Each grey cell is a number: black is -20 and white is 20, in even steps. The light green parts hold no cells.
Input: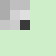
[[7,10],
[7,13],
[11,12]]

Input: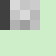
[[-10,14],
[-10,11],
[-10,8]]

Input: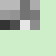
[[9,9],
[4,3],
[-12,-8]]

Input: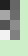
[[-15,-4],
[6,-3],
[-7,2]]

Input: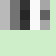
[[9,-2],
[9,-2],
[9,-2]]

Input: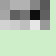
[[5,8],
[6,-5],
[13,12]]

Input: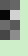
[[-6,-4],
[-19,13],
[-3,-6]]

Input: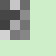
[[-6,11],
[-9,-9],
[-10,7]]
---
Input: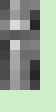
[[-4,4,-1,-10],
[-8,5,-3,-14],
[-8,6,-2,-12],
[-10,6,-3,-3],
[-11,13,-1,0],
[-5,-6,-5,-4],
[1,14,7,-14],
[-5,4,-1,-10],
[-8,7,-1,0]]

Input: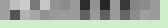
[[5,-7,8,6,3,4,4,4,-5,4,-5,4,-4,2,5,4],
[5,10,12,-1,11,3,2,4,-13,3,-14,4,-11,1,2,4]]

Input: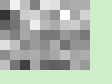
[[10,-2,-10,6,-4,-5,-4,7,4],
[2,7,6,7,4,6,10,6,7],
[15,10,1,4,2,7,-2,3,3],
[4,0,6,4,-1,-1,4,2,-1],
[-5,-2,6,17,9,7,11,12,7],
[-12,-1,12,13,7,3,20,6,13],
[5,18,10,0,16,15,6,7,7]]

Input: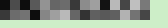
[[-11,-3,-2,-18,1,5,9,-4,-12,-5,-6,-5,8,-2,-9],
[-18,-8,-18,-6,3,-4,-3,-11,2,5,-17,9,-9,10,-1]]

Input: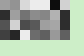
[[-10,-14,17,-3,-5,4,-5],
[-7,13,-8,-6,5,6,-13],
[-13,5,-2,2,1,8,-13],
[5,3,14,17,17,-18,13]]

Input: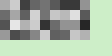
[[4,-8,-5,1,12,-5,-4,11,8],
[-7,16,8,12,-12,-3,3,3,-14],
[-3,6,-5,13,-2,11,9,15,-6],
[7,12,-10,-4,-2,-6,-11,-11,3]]
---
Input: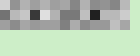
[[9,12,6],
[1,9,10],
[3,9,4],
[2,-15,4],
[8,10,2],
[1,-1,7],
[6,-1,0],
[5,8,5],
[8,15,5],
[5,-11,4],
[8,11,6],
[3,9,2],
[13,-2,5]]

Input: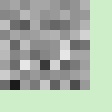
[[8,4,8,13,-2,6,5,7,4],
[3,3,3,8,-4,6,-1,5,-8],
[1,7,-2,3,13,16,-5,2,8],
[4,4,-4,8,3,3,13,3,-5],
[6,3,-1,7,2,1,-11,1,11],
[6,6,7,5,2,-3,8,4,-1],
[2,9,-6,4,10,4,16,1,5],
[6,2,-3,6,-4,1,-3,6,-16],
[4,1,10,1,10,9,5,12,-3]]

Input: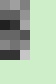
[[0,3,6,-7,2,11],
[5,-5,-12,-4,-2,-12],
[2,-5,-15,-4,1,-12]]

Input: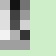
[[-2,4,13,-12,5],
[-17,-10,-8,8,5],
[9,15,15,18,5]]

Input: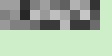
[[-12,-7,-3],
[4,11,-11],
[8,-5,-11],
[-5,6,9],
[-2,10,-11],
[5,4,-11],
[0,10,-3],
[-12,-14,0],
[5,3,0],
[5,0,4]]

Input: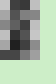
[[10,1,10,11,2,5],
[-11,0,-10,-7,-10,-1],
[-10,-7,-5,-12,-15,-9],
[11,6,1,10,6,-9]]

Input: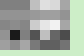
[[6,3,6,-8,-2],
[14,5,18,-4,-5],
[15,5,16,10,-5],
[10,4,12,-7,-1],
[0,3,1,0,6],
[0,3,2,-16,2],
[0,3,1,3,5]]
